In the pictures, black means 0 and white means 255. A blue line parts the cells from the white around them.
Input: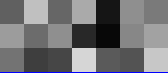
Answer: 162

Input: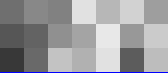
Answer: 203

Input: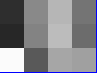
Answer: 108

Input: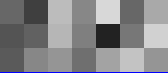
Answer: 209

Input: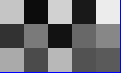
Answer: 135

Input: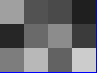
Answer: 59

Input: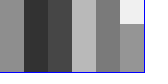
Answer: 149

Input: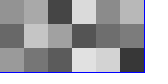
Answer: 124

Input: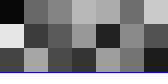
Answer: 83
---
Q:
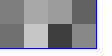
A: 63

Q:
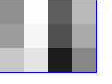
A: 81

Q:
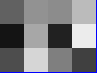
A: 33

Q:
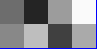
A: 64

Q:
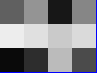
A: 202

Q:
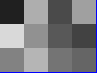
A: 88
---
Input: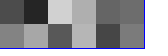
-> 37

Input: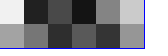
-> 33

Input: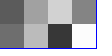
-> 161

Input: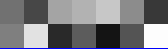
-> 71

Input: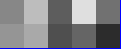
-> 189

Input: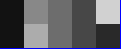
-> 136
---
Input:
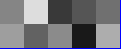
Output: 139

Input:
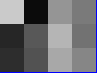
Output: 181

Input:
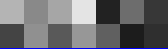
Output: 89

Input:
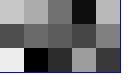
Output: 92

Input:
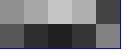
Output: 32

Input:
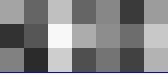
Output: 248
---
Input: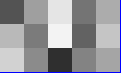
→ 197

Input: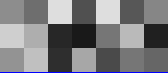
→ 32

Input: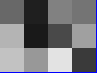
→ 160

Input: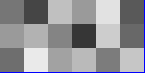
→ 104

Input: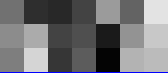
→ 200

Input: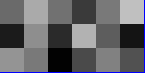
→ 20

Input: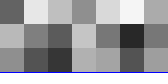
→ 119
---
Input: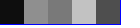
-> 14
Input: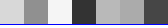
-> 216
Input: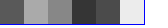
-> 89
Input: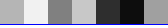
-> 181
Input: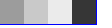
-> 156
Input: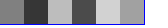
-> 128
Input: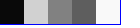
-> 9
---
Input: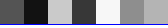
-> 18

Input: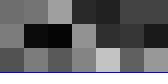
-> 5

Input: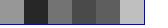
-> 39

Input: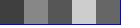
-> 63

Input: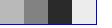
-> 42

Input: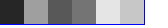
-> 38

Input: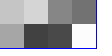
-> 65
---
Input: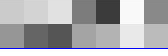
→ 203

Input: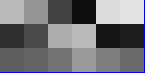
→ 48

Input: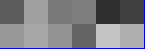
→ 93

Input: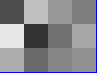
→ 232

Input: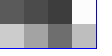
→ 90

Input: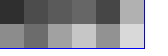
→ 47

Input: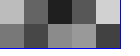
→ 188
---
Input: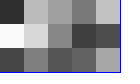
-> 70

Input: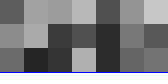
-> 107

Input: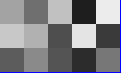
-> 92

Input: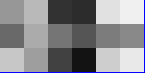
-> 199

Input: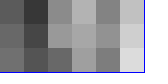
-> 112

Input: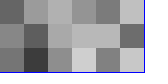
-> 117

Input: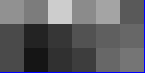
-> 74

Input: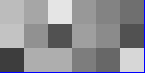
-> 61

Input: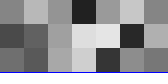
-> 111

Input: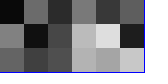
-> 100
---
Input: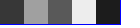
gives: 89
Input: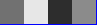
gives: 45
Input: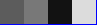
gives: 18
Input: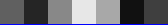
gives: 136
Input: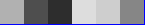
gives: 45
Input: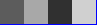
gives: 48
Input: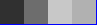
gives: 200
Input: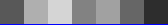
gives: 213
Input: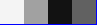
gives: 18
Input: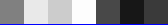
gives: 204
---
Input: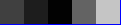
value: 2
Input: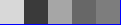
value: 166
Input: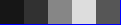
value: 134
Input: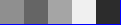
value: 165
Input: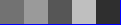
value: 86
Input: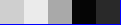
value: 169
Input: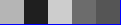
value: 205
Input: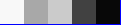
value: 203
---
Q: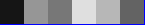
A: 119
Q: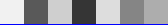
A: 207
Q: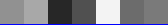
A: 39
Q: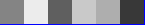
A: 95
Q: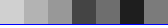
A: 152
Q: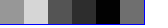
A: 84
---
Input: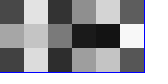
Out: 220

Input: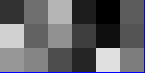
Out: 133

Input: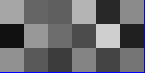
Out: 89

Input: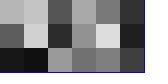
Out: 16

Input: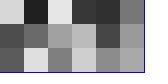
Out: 222

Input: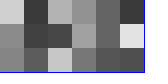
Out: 92

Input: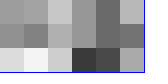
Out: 244

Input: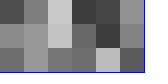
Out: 153
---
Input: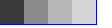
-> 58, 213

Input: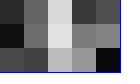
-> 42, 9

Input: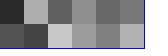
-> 42, 179

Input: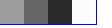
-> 157, 252

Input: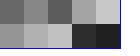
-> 104, 32

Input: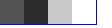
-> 83, 254
